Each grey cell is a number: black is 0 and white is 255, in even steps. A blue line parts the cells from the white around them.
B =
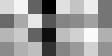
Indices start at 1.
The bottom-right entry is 146
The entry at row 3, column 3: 98
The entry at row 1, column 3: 98
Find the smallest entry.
0
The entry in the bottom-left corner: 139
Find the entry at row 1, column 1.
217
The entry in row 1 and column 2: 244
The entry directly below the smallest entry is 86
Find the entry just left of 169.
105
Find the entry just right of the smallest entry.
224

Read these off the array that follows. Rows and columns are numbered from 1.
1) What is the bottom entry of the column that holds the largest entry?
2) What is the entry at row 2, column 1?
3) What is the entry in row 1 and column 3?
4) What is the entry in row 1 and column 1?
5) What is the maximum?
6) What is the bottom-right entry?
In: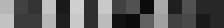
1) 201
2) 194
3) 52
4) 182
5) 207
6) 39

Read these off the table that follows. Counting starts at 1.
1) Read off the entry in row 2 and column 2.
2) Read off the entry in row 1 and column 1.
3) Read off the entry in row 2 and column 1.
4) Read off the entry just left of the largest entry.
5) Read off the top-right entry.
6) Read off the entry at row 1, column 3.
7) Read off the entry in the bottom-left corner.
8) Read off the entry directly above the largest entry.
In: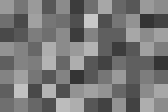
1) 73
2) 154
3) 111
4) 79
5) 139
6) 154
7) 111
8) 111

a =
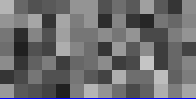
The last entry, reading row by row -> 166
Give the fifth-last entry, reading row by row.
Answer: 73
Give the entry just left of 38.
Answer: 53
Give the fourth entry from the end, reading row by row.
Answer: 97
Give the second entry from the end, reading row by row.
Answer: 125
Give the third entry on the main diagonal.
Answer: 133
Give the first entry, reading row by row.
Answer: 181
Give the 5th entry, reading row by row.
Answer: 97
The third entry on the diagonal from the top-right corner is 73
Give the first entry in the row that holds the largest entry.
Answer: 140
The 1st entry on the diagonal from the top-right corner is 140
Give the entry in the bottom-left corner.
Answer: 154
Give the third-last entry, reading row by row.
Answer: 174
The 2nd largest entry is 189
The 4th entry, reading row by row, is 89
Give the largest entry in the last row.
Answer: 181
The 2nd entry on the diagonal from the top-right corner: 103
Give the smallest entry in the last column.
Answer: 67
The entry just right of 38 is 118
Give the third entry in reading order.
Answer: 81

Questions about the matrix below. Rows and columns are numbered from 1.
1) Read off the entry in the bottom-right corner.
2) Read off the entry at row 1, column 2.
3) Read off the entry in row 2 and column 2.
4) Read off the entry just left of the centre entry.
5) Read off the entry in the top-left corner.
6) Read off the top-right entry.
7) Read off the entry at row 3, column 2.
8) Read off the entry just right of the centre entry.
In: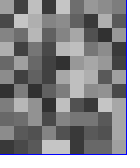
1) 160
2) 65
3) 197
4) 65
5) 160
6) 125
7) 110
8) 191

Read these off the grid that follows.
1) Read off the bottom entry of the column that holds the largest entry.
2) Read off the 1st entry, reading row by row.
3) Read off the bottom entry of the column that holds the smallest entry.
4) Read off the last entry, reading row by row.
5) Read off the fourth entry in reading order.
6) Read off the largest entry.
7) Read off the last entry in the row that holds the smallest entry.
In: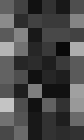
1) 72
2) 98
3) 44
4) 50
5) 50
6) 196
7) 173

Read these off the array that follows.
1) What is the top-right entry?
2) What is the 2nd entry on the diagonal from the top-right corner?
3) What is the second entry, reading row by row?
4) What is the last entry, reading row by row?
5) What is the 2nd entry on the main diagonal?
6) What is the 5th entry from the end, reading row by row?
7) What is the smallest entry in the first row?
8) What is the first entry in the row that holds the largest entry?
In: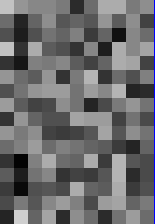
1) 142
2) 142
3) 149
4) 108
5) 36
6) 108
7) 43
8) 36
